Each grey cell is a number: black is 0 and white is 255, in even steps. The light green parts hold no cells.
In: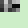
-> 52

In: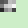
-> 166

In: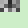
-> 116

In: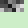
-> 124

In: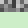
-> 118

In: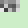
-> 186

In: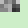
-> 174
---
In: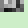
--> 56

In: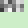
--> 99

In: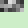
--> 79

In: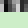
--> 209

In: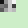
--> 161

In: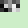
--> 96

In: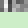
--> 146

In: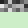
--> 95

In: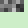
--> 191
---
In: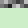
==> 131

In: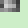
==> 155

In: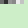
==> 150

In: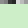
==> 54

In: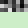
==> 119

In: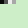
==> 236

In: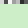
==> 245
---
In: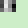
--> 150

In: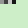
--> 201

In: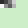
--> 122

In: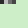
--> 110

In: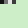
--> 228

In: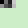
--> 30

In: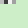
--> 241

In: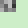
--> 191
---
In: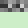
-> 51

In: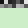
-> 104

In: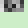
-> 41

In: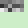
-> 94

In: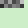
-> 132

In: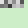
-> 130

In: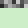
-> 113

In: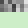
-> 144

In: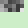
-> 84

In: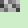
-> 150
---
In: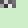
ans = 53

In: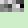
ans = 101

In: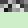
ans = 201

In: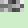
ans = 113

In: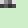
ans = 89

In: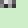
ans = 44

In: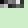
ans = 201

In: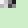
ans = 212

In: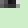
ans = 66

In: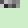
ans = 42
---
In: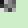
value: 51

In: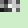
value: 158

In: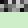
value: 178

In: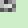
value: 182

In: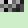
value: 105

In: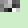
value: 115
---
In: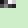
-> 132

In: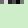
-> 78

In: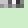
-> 166

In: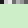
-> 178

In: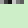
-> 200

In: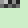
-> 107

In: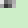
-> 53

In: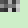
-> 203

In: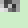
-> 118
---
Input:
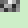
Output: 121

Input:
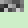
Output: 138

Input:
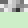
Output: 106

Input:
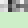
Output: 226

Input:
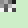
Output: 172

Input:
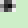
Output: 68

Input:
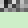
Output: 30

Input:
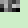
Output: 167
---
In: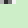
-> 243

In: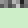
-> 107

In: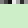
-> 152

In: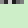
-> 126

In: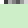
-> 214

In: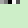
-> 82
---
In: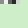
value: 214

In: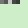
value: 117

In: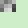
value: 203

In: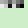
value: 218

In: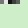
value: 118

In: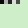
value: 177

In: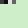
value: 99
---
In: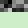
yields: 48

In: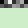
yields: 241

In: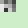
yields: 176

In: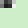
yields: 86

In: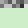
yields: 89

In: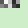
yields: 194

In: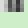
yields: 79
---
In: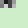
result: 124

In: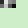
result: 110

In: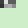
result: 50

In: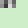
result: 144

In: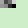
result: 150

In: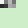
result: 41

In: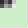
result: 86
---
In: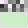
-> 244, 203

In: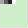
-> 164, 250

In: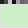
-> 31, 113

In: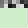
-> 114, 33

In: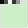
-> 11, 146

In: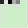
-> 37, 130
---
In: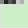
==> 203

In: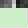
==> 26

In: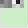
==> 30

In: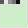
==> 16

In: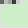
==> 206

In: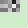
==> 185

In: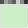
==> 204
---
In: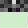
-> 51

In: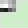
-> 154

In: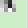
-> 217

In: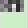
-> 126

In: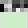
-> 64

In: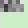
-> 225

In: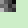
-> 9
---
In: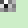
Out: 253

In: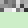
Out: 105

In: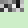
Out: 142

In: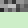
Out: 65

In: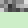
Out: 109

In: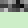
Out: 125

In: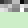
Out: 88
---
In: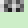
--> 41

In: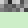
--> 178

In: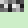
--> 177

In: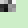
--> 142

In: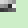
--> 94

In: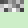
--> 177

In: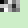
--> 99

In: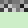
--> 187

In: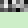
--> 120

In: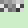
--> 55
